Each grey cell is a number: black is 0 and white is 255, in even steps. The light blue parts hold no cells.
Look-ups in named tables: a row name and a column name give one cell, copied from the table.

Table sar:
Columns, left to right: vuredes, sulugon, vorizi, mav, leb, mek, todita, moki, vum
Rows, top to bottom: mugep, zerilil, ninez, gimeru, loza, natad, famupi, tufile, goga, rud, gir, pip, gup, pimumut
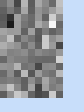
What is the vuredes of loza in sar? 164
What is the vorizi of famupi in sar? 146
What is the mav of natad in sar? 135
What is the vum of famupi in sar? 71
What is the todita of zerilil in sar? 130
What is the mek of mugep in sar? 167
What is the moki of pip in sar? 131
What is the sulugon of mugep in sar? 141
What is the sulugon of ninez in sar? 51
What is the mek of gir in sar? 154
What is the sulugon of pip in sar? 127
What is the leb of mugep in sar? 92
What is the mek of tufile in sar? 137
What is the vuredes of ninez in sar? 89
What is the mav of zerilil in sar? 167
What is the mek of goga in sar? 106
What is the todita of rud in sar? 138
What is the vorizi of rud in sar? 179
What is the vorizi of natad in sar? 100
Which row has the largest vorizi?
pimumut

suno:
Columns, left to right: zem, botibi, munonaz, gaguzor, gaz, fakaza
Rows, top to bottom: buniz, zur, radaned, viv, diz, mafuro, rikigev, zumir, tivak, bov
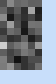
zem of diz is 58
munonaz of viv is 78
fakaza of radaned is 36
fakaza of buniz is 98
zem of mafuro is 84
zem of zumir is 95
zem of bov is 123
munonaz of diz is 96
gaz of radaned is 70
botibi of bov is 146
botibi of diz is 109
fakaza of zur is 30
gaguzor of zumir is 119
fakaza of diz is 102
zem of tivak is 126
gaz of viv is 116
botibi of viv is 157
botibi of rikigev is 95
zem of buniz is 82
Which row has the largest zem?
rikigev

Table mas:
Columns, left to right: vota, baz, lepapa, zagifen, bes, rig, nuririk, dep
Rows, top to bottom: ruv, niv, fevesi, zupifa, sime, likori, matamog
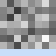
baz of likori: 87
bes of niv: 163
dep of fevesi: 138
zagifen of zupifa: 212
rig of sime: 118
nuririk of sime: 114
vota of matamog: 181
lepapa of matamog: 75
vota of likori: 99
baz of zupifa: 172
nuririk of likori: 247
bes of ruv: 141

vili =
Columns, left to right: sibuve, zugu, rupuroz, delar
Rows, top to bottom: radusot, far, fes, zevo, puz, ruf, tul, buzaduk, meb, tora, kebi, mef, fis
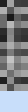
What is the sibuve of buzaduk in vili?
65
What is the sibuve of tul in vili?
128
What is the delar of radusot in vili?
60
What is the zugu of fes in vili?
26
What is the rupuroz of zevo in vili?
120
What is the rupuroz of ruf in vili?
61
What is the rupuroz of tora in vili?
113

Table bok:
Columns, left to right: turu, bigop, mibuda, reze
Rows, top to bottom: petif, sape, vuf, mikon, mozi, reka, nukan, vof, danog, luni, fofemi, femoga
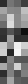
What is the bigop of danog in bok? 132
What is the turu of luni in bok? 168
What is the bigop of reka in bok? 157
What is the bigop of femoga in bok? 165
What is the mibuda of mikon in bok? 137
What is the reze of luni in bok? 118
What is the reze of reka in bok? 49
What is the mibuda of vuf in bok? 137
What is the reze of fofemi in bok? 127
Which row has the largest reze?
nukan

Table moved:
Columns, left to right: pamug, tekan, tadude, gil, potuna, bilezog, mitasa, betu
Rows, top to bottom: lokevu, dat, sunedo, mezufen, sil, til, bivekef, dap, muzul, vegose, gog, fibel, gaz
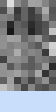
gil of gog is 137
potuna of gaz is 134
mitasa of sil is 86
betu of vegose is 43
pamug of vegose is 147
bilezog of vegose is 106
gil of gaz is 73
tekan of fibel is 160
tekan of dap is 133
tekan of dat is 158
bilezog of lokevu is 159
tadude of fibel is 65
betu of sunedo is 92
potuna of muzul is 93
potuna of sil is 36
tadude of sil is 105
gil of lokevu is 113
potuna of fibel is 68
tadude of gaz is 133

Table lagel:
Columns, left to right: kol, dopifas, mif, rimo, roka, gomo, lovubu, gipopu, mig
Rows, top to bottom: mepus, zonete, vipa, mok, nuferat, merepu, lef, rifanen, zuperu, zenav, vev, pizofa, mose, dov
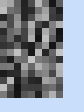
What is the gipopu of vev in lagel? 72
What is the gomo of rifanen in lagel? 186
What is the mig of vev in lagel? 175
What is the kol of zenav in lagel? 118
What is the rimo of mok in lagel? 86
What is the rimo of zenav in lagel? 165
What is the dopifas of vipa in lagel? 78
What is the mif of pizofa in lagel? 27
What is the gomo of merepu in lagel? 20
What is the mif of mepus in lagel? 96
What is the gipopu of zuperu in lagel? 91
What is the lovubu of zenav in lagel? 142
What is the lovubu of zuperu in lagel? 111
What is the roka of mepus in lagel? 77
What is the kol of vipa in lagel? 39
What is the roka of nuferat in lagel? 157
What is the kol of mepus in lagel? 177
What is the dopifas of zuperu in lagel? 28
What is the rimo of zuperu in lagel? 110
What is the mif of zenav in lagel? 35

